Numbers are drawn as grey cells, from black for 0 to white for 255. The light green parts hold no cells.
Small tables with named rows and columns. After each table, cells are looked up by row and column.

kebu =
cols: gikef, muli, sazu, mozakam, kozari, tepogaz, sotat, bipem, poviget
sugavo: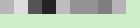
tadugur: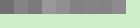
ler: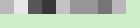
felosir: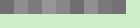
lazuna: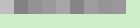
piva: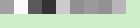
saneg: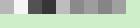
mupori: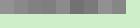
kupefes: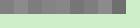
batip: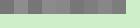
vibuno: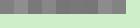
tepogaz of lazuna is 133
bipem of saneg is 133
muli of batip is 141
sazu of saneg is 82
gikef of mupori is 146
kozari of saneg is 189
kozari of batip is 136
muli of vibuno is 142
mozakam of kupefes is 132
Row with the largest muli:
piva

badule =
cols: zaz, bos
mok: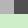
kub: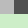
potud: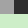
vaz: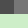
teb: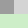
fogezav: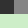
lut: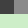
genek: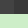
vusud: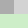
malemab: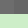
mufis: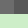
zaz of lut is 64
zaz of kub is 187
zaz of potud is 163
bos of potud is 46
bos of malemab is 102
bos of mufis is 88
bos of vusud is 211
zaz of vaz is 77
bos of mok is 80
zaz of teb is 156
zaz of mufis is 108
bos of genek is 57
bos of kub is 80
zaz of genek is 67
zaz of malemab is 109

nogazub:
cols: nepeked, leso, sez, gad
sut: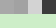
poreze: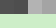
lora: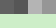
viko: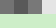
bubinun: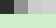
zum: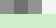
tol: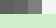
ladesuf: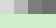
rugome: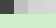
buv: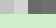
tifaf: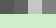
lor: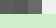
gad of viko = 229
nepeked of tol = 97
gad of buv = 112
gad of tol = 245
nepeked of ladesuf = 217
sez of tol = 127
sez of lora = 180
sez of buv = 106
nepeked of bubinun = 45
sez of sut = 211
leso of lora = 86
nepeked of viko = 115
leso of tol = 102
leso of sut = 162
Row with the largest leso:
buv

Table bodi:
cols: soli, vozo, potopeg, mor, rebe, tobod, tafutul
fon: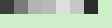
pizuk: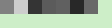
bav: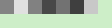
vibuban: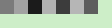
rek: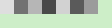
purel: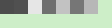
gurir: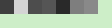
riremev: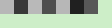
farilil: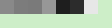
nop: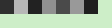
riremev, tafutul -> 87
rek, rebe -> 210
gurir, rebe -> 41
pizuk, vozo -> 205
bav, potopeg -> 129
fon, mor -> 185
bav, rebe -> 114
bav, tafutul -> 200
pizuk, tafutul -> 104
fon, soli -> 61
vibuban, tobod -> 182
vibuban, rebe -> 60
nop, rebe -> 74
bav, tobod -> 63
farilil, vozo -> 124
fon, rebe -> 222
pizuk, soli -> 128
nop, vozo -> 183
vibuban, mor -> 178
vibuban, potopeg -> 27
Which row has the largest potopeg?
purel

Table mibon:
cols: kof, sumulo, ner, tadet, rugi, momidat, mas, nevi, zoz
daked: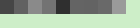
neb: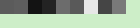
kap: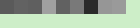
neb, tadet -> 35
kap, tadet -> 160
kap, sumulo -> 98
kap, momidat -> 121
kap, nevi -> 150
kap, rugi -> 97
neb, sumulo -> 94
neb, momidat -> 89
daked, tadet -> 115
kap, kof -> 90
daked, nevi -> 105
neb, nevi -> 69
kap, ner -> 95
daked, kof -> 70
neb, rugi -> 108
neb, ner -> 19

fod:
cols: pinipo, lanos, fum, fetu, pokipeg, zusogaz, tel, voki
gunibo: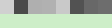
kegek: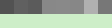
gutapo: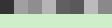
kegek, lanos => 96
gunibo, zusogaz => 82
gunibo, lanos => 74
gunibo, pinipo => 208
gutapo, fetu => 181
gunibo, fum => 175

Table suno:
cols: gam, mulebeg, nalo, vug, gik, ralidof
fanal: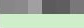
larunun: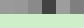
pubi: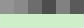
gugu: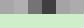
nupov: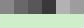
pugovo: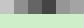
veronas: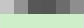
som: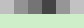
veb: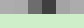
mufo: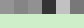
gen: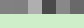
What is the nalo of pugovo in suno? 101
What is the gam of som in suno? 192
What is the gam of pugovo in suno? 198
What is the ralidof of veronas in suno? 142
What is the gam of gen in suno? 129
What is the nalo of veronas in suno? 87

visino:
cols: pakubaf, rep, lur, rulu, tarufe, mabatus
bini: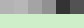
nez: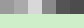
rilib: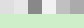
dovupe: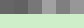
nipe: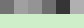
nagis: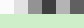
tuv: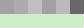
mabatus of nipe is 176
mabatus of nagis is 96
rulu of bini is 145
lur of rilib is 136
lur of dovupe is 119
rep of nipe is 160
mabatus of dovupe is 151
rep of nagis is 226
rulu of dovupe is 161
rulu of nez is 137
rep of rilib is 231
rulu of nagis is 63

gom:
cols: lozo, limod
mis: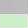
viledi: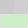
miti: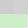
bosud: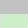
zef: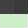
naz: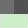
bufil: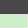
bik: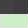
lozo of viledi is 202
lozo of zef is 65
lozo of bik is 65
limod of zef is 59
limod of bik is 61
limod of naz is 82
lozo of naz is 110

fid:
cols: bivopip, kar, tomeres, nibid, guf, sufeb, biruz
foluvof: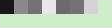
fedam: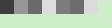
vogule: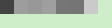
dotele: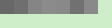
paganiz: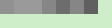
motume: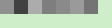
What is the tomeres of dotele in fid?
133
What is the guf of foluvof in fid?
107
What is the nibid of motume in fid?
126
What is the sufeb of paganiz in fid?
134
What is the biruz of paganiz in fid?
96
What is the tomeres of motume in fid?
172
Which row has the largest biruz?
fedam

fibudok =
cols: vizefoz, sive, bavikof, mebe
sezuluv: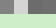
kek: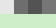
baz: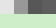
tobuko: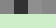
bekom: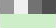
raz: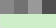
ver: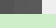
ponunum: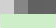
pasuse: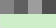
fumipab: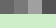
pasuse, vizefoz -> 132
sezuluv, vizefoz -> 130
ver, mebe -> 239
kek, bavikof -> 83
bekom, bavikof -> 114
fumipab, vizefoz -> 103
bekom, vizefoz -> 151

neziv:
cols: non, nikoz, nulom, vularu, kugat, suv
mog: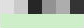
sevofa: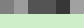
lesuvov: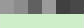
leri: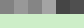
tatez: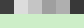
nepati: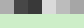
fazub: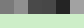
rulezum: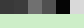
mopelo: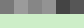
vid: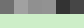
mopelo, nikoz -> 155
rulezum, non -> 57
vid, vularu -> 146
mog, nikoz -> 202
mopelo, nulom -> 134
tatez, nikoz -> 220
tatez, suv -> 56
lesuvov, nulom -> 96
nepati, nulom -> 57
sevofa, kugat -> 55
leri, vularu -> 164
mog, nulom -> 38
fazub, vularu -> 71
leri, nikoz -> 152
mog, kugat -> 173
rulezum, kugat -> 5
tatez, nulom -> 197
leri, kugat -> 69
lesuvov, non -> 153

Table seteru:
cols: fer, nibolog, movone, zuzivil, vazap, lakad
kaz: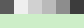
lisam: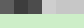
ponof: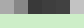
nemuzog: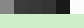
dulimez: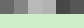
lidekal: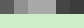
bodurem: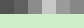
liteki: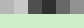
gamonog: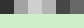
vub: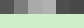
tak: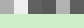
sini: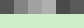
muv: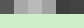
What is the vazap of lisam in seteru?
198
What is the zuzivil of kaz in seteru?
186
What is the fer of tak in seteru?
174
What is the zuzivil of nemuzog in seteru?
52
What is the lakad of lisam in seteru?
199
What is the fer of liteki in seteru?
183
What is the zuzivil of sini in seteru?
175
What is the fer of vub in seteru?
85
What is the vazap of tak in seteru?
178
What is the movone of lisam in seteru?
76
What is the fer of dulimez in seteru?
105
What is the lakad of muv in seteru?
66
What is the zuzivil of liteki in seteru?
48
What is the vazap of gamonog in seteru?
71
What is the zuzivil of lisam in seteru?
206
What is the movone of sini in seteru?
162
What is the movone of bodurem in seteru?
140
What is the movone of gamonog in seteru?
207
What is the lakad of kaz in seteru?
60
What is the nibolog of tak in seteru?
239

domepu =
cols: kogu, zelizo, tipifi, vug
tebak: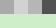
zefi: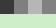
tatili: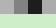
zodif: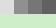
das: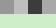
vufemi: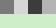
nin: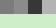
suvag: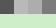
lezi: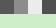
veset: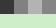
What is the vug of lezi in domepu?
80
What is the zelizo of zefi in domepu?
127
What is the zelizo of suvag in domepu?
185
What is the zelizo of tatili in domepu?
130
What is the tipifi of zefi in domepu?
182
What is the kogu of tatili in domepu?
179
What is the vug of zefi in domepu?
129
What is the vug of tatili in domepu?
171
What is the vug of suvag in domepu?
123
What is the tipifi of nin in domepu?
55
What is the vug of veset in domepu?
133
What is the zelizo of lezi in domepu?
140
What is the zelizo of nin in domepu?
139
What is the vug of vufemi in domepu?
180
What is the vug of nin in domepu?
179
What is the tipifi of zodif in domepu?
118
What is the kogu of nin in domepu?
124
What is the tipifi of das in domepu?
60
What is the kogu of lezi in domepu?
87
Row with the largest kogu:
zodif

